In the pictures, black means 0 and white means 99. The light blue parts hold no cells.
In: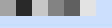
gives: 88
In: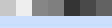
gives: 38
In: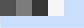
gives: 95
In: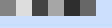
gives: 40
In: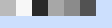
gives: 32
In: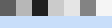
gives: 95
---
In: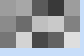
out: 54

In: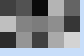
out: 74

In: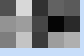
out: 57

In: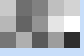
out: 71

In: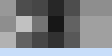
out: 55

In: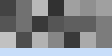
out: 33

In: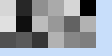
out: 87

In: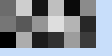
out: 46

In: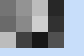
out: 41

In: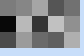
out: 3
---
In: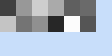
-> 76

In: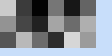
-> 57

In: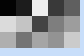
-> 85

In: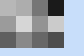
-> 60

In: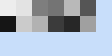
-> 8

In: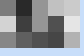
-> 82

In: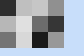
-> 71
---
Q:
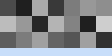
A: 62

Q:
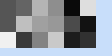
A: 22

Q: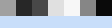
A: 28

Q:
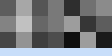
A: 24

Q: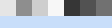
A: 80

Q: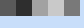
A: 35

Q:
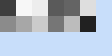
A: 65

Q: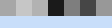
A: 69

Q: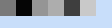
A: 2
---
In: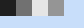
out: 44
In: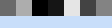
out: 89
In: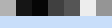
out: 33
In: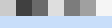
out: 48
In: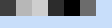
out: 17
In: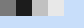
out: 11
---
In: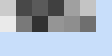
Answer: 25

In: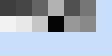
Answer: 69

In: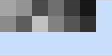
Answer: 43

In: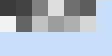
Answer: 86

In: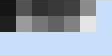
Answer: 22

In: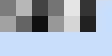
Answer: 45
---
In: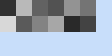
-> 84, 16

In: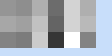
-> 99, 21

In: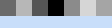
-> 83, 0

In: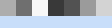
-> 96, 22

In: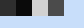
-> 81, 4

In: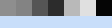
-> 87, 2

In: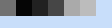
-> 73, 2
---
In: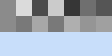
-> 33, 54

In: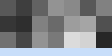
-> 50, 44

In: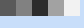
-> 94, 35

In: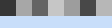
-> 71, 21

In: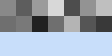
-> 74, 43

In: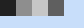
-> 37, 13

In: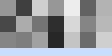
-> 69, 52
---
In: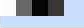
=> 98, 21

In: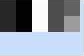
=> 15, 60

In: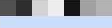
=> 31, 69

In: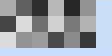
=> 66, 22

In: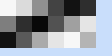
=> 96, 70

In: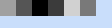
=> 62, 47

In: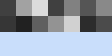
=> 25, 29

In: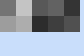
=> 45, 31
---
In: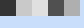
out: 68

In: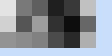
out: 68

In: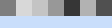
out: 31

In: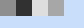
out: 65

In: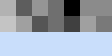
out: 47

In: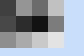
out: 88

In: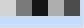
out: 30

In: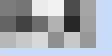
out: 59
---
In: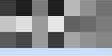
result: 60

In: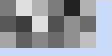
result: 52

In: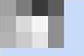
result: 88

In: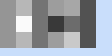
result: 45

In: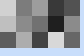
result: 26

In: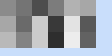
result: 79

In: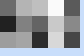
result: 17

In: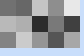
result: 58
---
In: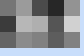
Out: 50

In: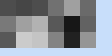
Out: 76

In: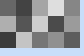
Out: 46

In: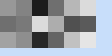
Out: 15

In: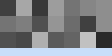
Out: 68

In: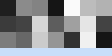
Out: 79
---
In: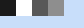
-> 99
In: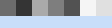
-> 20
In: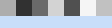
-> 19
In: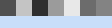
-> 76
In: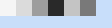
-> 85
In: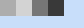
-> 82
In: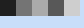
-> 45
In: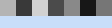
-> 22
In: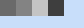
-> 51
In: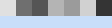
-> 43
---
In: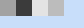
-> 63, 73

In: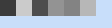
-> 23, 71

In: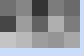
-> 44, 65

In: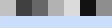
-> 75, 55

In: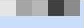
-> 89, 54

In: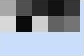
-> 65, 45

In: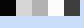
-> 2, 24

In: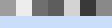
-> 61, 53

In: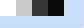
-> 99, 4

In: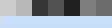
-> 79, 42
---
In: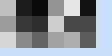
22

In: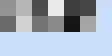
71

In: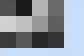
74

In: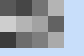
70

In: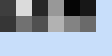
85

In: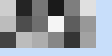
30

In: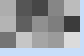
37

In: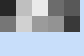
74

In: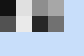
87

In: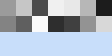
77
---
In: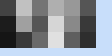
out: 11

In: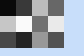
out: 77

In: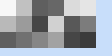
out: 72

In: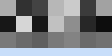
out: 9

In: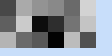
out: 37

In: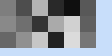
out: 53

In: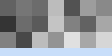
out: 20
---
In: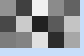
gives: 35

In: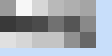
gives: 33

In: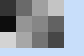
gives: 52

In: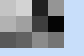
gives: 24

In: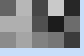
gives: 11

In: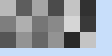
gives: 83

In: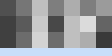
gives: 85

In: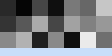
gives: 50

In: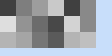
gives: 82
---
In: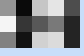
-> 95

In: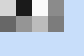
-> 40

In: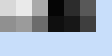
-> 56

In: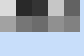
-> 63

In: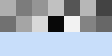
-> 44

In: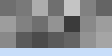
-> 61

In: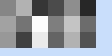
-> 63
